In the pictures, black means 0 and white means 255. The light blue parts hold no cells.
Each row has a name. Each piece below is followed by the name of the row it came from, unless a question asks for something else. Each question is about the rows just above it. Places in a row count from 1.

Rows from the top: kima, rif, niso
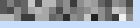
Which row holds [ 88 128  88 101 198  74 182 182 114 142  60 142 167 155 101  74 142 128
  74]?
kima
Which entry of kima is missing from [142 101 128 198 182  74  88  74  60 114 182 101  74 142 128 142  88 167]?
[155]
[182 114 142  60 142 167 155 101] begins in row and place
kima, 8

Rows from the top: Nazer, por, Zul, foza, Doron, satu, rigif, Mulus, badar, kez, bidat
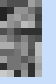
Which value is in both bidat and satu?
[147]
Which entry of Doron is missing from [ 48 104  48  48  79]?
[63]
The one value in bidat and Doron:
[48]
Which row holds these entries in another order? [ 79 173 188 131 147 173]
foza
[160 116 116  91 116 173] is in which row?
badar
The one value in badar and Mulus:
[116]

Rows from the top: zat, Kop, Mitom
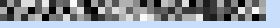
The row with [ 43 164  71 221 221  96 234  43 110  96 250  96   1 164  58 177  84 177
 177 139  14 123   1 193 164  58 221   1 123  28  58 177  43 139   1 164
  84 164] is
zat
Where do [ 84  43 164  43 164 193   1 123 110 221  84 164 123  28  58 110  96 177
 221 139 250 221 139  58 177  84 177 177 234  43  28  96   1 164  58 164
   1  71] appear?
Mitom
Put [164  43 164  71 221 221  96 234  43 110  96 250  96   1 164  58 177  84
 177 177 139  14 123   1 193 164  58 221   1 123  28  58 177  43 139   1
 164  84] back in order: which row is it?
zat
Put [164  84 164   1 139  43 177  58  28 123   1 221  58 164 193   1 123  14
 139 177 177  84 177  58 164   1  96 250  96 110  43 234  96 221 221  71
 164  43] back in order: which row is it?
zat
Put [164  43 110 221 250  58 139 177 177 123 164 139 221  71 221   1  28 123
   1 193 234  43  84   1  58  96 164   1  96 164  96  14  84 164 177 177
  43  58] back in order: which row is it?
zat
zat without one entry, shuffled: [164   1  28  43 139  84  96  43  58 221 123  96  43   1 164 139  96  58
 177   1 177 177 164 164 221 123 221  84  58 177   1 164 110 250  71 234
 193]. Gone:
[14]
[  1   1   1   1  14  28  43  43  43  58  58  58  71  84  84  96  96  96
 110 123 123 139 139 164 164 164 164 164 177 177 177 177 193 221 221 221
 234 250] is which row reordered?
zat

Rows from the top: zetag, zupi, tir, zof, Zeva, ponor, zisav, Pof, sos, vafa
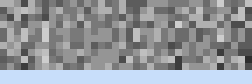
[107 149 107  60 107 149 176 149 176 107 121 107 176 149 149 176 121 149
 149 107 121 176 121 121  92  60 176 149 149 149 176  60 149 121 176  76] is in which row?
vafa
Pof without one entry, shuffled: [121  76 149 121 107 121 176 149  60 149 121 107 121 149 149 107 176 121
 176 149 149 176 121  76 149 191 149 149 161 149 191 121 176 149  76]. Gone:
[134]
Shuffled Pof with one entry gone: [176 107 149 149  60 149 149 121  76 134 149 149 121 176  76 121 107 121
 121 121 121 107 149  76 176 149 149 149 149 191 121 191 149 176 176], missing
[161]
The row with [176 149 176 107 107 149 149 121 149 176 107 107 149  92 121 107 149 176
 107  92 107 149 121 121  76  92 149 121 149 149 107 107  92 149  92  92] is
zisav

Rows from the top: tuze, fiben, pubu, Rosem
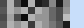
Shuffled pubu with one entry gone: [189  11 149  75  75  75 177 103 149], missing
[162]
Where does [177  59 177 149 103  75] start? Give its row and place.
fiben, 4

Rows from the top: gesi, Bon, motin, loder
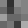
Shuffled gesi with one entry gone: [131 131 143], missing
[48]
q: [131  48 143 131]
gesi
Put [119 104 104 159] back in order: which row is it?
motin
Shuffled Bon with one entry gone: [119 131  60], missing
[104]
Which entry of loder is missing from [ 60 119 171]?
[104]

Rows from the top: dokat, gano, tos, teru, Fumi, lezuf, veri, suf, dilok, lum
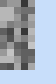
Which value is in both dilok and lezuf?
[153]
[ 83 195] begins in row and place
veri, 4
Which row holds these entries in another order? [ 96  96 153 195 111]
suf
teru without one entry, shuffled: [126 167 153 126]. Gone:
[139]

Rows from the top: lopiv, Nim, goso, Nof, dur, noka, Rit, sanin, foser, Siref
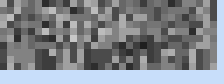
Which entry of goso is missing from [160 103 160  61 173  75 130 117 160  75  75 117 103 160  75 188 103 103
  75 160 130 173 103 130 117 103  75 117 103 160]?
[145]
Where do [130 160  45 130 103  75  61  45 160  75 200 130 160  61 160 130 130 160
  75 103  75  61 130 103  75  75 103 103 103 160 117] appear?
noka
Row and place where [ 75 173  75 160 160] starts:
goso, 17
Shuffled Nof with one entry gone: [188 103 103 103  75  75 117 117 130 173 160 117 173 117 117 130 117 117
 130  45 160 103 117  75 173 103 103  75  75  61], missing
[90]

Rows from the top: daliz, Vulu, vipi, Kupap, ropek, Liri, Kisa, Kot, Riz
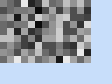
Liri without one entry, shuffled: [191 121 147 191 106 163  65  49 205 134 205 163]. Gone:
[177]
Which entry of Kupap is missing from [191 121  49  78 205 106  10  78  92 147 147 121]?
[218]
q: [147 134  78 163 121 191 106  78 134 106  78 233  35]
Kot
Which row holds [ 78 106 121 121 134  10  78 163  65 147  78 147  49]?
Vulu
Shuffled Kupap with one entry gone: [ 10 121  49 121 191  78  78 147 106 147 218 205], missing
[92]

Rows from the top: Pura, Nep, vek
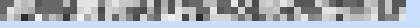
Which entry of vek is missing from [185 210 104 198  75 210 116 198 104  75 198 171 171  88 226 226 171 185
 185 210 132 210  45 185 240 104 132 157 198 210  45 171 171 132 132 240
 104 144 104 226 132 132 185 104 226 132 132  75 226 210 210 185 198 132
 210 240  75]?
[60]
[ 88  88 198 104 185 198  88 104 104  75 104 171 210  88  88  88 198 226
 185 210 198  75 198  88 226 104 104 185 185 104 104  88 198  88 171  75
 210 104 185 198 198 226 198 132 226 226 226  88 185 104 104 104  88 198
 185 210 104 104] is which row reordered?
Pura
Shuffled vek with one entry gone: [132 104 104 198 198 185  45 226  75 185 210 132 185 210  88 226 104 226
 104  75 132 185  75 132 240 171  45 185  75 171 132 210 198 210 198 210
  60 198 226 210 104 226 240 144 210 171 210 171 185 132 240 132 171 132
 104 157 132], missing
[116]

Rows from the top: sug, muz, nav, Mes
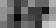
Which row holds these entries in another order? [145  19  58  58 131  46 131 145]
muz
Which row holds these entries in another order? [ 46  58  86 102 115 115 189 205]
Mes
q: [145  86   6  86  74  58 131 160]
nav
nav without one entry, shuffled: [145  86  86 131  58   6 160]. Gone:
[74]
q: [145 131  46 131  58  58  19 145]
muz
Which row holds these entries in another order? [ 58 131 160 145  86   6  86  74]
nav

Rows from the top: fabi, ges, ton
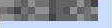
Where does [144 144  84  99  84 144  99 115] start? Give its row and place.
ges, 6
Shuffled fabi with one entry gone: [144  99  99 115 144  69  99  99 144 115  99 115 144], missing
[84]
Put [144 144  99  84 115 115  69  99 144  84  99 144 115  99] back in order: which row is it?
ges
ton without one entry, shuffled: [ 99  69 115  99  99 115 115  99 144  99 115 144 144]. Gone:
[131]
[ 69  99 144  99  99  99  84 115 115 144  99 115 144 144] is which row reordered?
fabi

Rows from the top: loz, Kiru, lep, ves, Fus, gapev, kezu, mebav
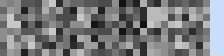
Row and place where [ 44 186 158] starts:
lep, 27
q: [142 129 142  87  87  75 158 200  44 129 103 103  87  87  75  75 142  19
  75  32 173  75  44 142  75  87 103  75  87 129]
loz
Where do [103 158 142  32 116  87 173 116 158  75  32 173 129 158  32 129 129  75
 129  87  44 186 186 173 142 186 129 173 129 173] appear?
Kiru
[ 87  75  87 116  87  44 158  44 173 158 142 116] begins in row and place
mebav, 14
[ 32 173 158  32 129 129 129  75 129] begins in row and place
gapev, 11
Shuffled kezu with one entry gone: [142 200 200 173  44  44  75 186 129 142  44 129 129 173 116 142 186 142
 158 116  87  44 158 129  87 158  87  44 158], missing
[60]

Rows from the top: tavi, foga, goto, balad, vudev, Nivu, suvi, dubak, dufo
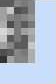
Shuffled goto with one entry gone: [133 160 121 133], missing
[147]
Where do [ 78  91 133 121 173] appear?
dubak
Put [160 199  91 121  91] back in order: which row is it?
Nivu
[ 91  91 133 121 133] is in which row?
tavi
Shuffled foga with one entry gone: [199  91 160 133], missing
[78]
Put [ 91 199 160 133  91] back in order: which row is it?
suvi
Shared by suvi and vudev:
[160]

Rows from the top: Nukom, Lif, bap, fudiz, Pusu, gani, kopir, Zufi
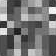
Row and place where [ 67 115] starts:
fudiz, 6
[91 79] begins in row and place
fudiz, 4
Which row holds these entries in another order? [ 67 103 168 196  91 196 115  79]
Zufi
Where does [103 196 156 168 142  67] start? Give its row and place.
bap, 3
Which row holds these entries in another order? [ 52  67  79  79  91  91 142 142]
kopir

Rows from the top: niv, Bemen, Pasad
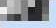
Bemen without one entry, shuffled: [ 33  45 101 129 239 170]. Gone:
[184]
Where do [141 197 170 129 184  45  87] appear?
niv
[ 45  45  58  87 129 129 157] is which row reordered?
Pasad

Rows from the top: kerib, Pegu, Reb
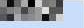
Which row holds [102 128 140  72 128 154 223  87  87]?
Pegu
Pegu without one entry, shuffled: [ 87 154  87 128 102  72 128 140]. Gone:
[223]
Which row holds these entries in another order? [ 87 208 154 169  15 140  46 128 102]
Reb
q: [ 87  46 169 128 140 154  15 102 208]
Reb
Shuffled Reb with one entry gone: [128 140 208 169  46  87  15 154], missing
[102]
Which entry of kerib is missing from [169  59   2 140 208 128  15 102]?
[115]

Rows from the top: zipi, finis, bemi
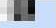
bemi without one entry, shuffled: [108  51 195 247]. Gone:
[94]
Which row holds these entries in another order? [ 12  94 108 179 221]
finis
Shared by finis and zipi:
[94]

